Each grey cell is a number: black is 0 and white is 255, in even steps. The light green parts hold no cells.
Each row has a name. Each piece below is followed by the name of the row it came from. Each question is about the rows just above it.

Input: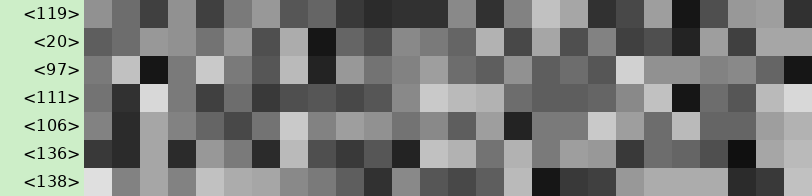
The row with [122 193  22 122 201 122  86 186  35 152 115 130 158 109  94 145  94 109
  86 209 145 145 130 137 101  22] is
<97>
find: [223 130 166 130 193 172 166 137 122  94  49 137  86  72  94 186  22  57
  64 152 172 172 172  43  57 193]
<138>
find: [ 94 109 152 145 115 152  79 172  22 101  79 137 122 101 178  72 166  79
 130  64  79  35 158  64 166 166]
<20>
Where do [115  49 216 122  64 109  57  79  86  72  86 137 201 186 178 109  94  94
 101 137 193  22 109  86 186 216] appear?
<111>

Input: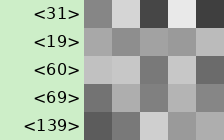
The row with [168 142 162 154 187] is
<19>
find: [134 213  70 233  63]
<31>

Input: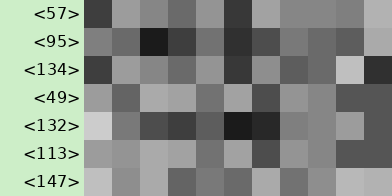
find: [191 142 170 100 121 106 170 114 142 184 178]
<147>
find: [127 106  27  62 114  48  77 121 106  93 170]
<95>

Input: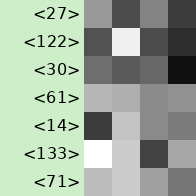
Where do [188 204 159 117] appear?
<71>
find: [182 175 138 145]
<61>
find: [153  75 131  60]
<27>

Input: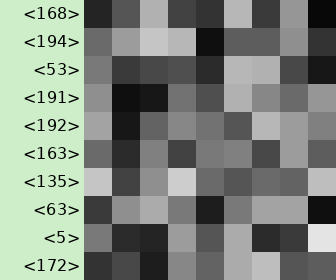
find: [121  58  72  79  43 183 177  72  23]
<53>
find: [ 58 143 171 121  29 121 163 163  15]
<63>
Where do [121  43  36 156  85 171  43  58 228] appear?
<5>
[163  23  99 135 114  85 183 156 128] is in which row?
<192>
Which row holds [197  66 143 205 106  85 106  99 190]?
<135>

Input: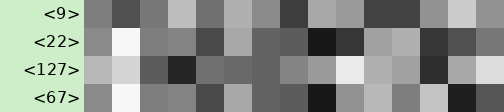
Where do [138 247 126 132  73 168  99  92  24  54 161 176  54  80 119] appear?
<22>
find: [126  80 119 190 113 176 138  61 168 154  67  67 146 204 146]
<9>

